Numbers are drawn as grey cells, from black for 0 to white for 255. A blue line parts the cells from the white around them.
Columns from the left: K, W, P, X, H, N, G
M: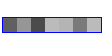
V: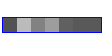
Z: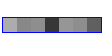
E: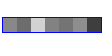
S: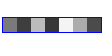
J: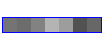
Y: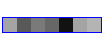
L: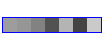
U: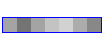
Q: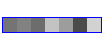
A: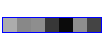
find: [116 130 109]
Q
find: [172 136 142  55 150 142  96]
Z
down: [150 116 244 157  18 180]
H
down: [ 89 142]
N

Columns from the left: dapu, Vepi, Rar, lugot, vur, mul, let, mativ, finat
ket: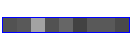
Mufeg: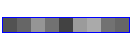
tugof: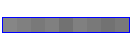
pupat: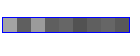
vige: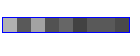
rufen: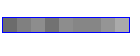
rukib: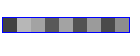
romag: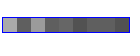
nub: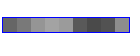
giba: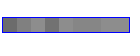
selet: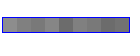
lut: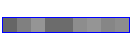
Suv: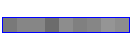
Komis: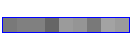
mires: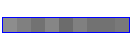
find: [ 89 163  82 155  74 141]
rukib
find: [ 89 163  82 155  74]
rukib

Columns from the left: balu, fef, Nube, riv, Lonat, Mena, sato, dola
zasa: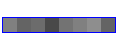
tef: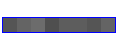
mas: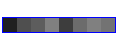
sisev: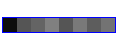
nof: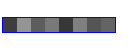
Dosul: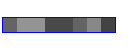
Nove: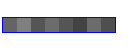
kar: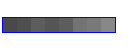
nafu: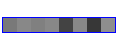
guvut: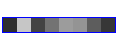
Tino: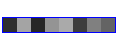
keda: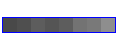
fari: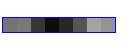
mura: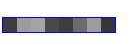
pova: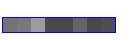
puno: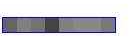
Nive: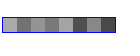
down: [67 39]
Nube
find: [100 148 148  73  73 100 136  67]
Dosul
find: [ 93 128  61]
mas
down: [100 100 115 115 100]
dola
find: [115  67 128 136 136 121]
puno

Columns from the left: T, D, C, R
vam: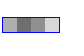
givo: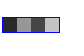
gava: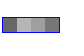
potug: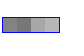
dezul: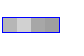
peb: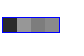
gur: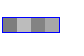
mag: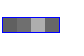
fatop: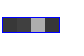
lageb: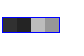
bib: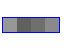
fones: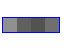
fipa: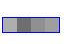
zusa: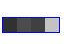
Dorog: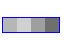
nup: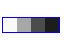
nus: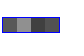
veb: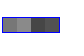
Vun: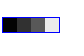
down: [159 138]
R
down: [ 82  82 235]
R

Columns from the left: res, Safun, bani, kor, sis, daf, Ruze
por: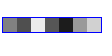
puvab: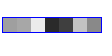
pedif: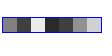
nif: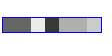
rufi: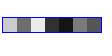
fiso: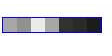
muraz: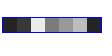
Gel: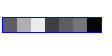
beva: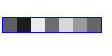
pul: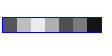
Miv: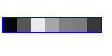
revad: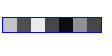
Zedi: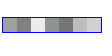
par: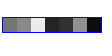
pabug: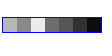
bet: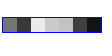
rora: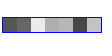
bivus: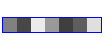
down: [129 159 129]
res
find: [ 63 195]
puvab

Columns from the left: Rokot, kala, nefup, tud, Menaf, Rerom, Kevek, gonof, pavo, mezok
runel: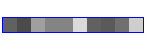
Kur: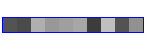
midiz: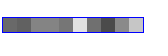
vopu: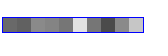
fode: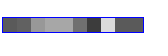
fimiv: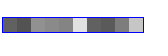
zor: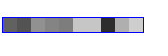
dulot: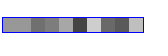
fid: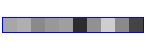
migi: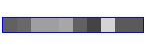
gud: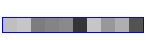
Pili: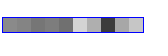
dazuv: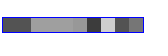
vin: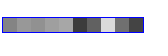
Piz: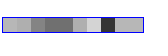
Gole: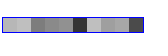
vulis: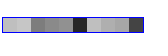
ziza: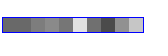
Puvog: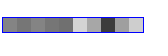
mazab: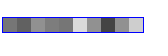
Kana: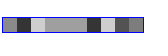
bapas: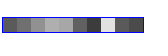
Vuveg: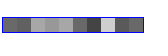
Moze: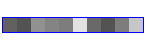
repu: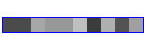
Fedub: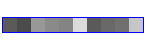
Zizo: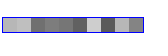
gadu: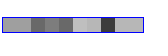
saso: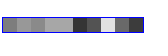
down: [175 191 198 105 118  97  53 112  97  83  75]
kala
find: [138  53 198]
gud
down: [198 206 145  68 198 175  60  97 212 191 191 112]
Kevek
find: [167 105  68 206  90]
Vuveg

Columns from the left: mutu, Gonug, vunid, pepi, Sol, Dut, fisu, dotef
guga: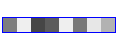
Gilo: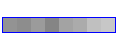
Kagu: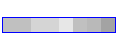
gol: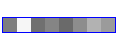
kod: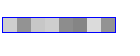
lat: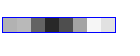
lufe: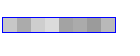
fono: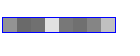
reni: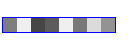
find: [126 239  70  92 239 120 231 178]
guga
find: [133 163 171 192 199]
Gilo
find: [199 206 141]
kod
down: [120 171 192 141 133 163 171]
Dut
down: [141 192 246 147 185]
Gonug
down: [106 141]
Sol

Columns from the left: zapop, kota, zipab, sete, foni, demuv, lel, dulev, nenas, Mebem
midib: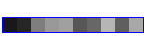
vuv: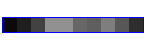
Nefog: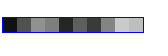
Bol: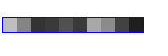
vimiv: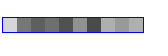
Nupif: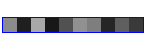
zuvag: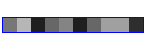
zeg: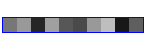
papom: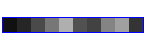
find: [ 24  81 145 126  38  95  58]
Nupif
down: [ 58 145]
demuv
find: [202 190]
Nefog
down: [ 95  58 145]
demuv
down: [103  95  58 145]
demuv
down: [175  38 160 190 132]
dulev

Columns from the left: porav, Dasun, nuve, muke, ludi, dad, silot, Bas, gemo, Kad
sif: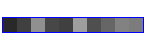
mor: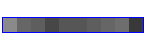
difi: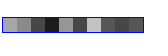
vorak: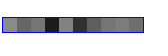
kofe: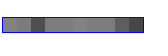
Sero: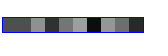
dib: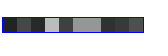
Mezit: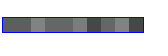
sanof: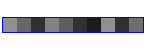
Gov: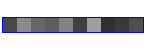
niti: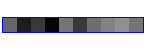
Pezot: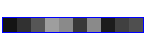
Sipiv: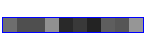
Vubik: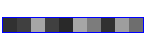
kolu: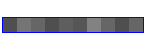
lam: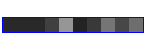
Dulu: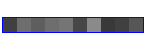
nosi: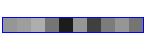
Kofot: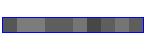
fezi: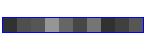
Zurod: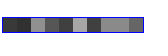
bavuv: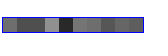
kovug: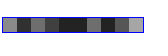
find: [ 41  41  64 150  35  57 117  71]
lam
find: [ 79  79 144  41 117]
bavuv
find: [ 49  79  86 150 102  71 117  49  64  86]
fezi
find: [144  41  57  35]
Sipiv

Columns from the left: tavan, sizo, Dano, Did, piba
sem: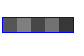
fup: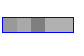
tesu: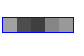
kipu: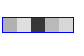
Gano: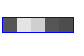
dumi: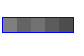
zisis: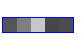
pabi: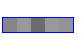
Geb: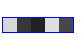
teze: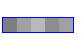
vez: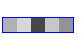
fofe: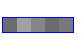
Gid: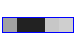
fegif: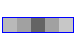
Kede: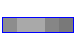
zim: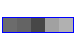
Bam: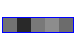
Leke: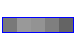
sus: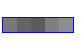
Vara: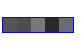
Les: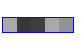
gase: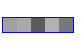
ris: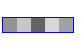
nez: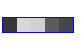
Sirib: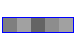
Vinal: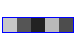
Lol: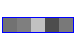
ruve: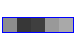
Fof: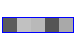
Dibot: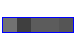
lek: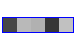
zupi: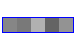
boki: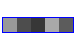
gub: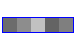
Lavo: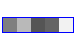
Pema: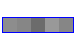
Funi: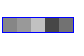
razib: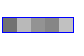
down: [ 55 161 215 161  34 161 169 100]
sizo
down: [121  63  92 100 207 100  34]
Dano
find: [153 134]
Pema
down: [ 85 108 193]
Dano
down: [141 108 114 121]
tavan

